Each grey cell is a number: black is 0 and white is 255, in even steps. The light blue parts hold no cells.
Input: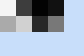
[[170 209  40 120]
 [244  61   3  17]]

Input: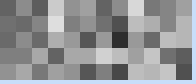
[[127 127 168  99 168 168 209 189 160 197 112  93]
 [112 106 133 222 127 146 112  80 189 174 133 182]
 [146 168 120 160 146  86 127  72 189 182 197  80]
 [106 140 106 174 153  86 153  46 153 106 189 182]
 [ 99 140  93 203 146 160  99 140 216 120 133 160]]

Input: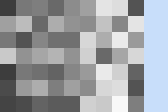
[[ 75 154 173 126 160 140 215 221  83]
 [201 146 166 180 146 208 105 166 215]
 [120  83 134 112 112 215 173 234 154]
 [ 61 120 126 105 140 160 228 221  83]
 [ 61 120 112  99 134 154 234 208  99]
 [160 188 105 173 146 140 194 134 228]
 [ 68  75  99  91  91 208 201 248 126]]

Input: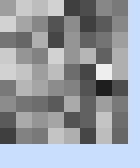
[[157 204 189 211  64  77 135 121]
 [115 102 176  70 149  96 115 157]
 [121 182 164 141 129  83  31  77]
 [211 197 157 189 108  70 238 176]
 [ 89 170 149 164  83  96 197 108]
 [211 164 135  83 141  64  89 135]
 [204 149 129 211 149 182  96 176]
 [ 64 129 121 197 176  70 189 102]
 [141 115 108  89 170  96 157 121]]

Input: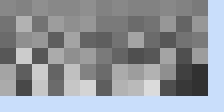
[[164  94 204 100 192 130 107 171 157 178 143  64  49]
 [171  72 198 107 198 212  94 178 186 219  79  56  49]
 [107 143 151  94 164 100  94 115 164 107  87 115 122]
 [136 130 143 136 136 143 130 136 130 130 136 130 122]
 [115 178 115 157 143 151 122 122 107 115 151 100 151]
 [ 87 204  87 171 143 157 122 100  79  87 164  79 157]]

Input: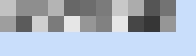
[[158  91 207 123 230 150 129 230  70  54 150]
 [194 142 142 180 103 109 123 200 172  85 115]]
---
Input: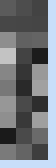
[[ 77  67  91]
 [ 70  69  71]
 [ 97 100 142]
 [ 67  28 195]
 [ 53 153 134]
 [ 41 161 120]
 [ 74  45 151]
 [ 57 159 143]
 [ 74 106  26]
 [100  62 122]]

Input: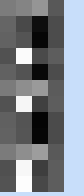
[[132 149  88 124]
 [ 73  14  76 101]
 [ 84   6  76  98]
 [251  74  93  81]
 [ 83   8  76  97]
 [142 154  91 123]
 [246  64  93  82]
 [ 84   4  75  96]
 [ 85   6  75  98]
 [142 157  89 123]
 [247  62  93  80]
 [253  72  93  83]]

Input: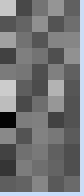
[[ 72 116 149  96 199]
 [100 144  83 110  84]
 [114  85 133 134 161]
 [127 115  79 145  65]
 [118  79 128  96 123]
 [ 94  76 179  86 204]
 [ 73 110 151  82 189]
 [125 128  66  82   4]
 [ 83 130 120  91 137]
 [112 121  96  78  66]
 [125 111 100  79  53]
 [ 99 134  89 106  94]]

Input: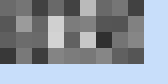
[[117  65 105  66 186 105 118  65 107]
 [155 102 208 124 129  85  84 129  87]
 [108 106 211  97 199  48 116 134  95]
 [121  61 132 124 120 134  96  85  56]]

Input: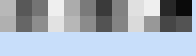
[[ 88 116 239 172 122  58 129 224 239  39  10 184]
 [102 141 226 183 139  83 132 218 152  70  83 176]]

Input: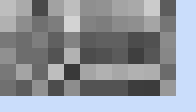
[[171  73 162 189 143 146 164 168 203  92 189]
 [141 111 125 211 130 124 139 143 166 116 176]
 [108 126  95 132  91  96  96  76  81 140 120]
 [109 109  82 178  76  81  90  63  85 135 144]
 [164 106 189  57 165 176 167 177 174 107 120]
 [ 92 145  76 141  83  83  83  61  59 153 112]]

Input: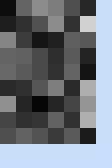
[[101 140 124  80  39  14]
 [ 47  81 141  49 208  30]
 [ 60  22  33  94  87 135]
 [ 96  72  46  90  34 100]
 [ 89  73  49 101  20 103]
 [ 48  85 125  44 172  42]
 [ 36   5  37  69 149 143]
 [ 47  51  99  49 175  68]
 [ 99  84  58  89  25  80]]

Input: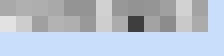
[[176 174 169 148 148 209 152 147 149 159 210 163 168]
 [205 159 179 175 153 206 172  62 163 140 201 171 226]]
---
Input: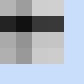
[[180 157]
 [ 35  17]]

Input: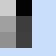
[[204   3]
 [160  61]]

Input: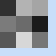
[[ 48 179]
 [123 107]]

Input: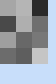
[[166 181]
 [ 73 175]]

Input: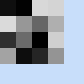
[[ 15   2]
 [218 151]]

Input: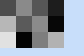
[[ 77 138]
 [183  90]]

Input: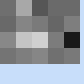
[[111 168]
 [105 133]]

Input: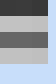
[[ 58  59]
 [194 194]]
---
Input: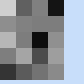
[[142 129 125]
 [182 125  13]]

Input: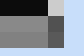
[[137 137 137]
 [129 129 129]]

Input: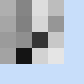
[[166 129 214]
 [155 143  52]]

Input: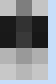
[[26 50 26]
 [25 57 23]]

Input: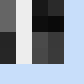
[[101 237  14]
 [ 37 237  74]]

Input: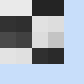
[[ 50  47 225]
 [ 73  65 220]]

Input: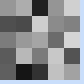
[[ 78  75 206]
 [124 153 165]]

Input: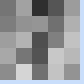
[[125 146 148]
 [158 179  78]]

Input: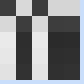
[[216  60 216]
 [234  45 232]]
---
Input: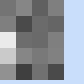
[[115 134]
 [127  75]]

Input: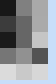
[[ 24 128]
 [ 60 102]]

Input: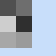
[[ 80 110]
 [206  47]]

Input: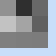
[[145  47]
 [194 164]]

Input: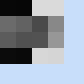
[[  7   6]
 [107  98]]

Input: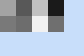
[[163  88]
 [121 109]]
